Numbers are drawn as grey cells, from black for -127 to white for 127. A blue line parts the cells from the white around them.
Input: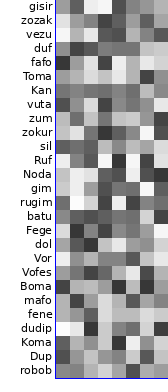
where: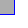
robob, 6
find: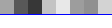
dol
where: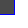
Vofes, 6
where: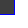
dudip, 7
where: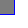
duf, 3
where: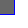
Vofes, 3

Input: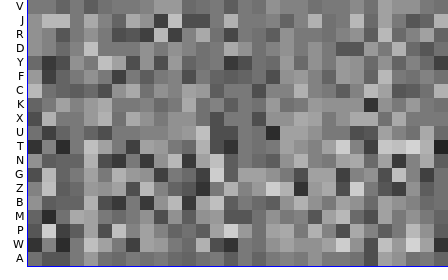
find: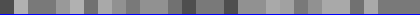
X
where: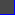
R, 14
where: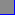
V, 23
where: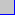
T, 25

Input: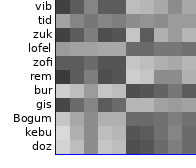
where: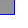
tid, 6
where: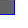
bur, 7

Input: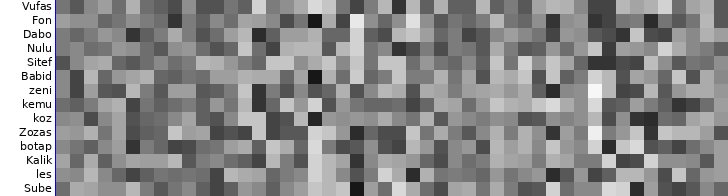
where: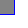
koz, 36
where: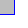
Sitef, 42
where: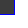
Nulu, 39
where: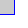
Babid, 21

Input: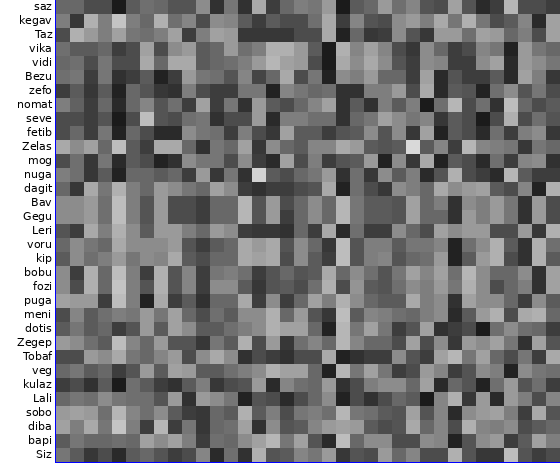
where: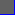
nomat, 1
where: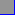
fozi, 21
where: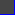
Bezu, 14

